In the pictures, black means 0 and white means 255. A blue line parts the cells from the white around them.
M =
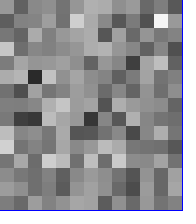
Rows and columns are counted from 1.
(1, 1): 152
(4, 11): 97
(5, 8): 151
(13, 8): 142
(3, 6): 164
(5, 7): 99
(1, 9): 143
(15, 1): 125
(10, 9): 137
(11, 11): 115
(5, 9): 134
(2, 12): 245
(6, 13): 128
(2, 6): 207
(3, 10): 105
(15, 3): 157
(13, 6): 137
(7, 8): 107
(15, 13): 130
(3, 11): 149
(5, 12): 190
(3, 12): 120
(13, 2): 120
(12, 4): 206
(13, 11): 147
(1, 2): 97
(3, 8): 86
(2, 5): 113
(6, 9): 96
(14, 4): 126
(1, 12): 126
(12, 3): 108
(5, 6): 143
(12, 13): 114
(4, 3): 135
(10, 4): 119
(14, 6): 148
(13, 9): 115

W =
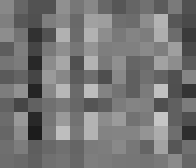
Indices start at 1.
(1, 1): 136
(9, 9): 155
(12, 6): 103
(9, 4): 118
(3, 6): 107
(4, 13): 159
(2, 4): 126
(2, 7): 161
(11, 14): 112
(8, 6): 103
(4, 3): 69
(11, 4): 104
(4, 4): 121
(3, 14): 58
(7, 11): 123
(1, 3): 82
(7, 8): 131
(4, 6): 118
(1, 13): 122
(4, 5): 143
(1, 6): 119
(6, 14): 133
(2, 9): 111
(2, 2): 88
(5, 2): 124
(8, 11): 129
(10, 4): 124
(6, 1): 90
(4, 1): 93
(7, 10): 95
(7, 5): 183
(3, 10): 132
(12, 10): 118
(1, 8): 103
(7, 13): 79
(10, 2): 140
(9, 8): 140

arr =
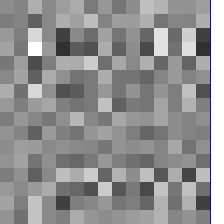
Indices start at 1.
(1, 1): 141
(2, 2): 132
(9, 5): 143
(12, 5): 111
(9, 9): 167
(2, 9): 157
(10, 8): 162
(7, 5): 80
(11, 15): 143
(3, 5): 64
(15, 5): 64
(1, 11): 191
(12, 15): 111
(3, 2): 126
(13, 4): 137
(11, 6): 137
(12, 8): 151
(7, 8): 151
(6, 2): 163
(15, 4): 137
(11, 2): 157
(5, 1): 120
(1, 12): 179
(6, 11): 102
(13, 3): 96
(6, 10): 116
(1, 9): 117
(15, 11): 102
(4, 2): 120
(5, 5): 174
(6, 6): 115
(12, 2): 163
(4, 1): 163
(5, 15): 174

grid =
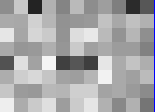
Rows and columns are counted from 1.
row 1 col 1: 141
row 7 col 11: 139
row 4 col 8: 170
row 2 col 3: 209
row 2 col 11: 177
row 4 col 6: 202
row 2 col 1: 170
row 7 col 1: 198
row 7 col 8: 163
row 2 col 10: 192
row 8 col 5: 157
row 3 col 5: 147
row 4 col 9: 156
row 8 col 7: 229
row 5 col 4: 245
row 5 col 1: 82
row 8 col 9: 136
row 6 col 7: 181
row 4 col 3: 153
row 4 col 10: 156
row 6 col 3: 216
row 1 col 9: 127
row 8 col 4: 223
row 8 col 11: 117
